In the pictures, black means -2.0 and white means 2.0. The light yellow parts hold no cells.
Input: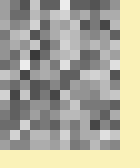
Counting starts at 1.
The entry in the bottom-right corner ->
0.1
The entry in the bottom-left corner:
0.5
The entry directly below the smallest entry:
-0.3
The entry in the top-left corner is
0.5
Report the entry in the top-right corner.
0.3
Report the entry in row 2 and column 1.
0.5
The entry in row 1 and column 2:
-0.1
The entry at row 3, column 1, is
0.7
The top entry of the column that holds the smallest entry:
1.1
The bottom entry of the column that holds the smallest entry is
0.7
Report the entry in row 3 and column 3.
0.3
